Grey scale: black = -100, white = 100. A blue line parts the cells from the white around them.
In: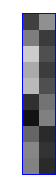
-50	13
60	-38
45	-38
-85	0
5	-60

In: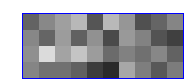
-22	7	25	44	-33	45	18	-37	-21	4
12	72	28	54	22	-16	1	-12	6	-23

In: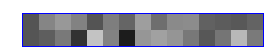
-34	4	19	2	-34	-1	-21	24	-14	8	10	-24	-28	-31	-22

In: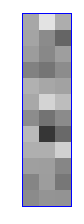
31	78	36
22	7	24
39	31	27
10	-10	9
37	37	63
4	23	-7

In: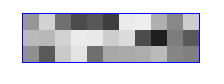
18	65	-11	-41	-31	-51	84	87	37	7	61
12	-30	58	78	-13	32	33	36	46	5	0

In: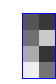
-33	-55
34	-59

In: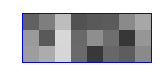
-24	-1	48	-36	-30	-29	8	31
23	35	68	-17	-56	-19	-27	8

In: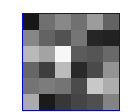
-82	-12	7	-11	22	-22
45	28	94	-29	-33	-18
-9	-3	-9	-41	57	36

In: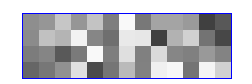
11	18	55	18	53	-1	95	-6	29	29	21	-50	-31
-3	4	-30	-4	95	-1	75	0	71	5	0	20	3
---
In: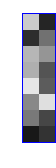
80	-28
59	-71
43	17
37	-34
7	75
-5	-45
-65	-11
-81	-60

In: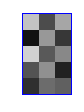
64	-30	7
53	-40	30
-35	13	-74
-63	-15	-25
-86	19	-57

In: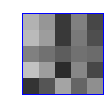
52	23	-66	6	-44
46	23	-55	-5	-39
40	18	-55	0	-44
0	-11	-27	-11	-16
-60	-33	29	-21	12

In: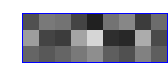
23	-47	-53	29	68	-64	-69	35	-42
-21	-31	-21	-5	11	-26	-37	1	-26
-37	-5	-10	-47	-74	-10	6	-53	-15

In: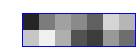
55	88	37	-36	-53	20	-14
-71	-3	26	8	-25	67	43

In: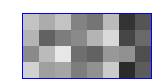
64	25	30	-2	14	59	-66	-28
53	35	53	3	-8	47	-60	-33
41	-23	-2	8	41	70	-45	-18
8	47	81	-13	-23	19	14	-39
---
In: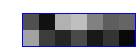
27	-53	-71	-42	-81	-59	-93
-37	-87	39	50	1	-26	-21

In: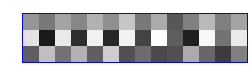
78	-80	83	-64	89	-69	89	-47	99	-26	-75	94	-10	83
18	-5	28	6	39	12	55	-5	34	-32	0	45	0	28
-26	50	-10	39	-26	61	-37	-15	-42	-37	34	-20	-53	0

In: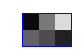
-23	-40	-73
-91	-5	72

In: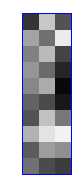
40	78	90
28	-12	84
17	-17	-70
6	34	-93
0	46	-47
-12	-41	-53
-23	-41	-81
-29	23	12
-35	51	-6
-59	56	-35

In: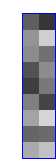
33	51
28	67
16	62
10	-11
0	-46
-21	-16
-26	-57
-36	10
-51	-5

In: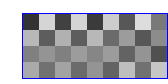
44	-27	39	-27	44	-16	22	-32	10
33	-11	28	-16	16	-22	49	-11	55
0	16	0	22	5	22	-22	16	-37
-60	67	-49	67	-54	61	-32	73	-5
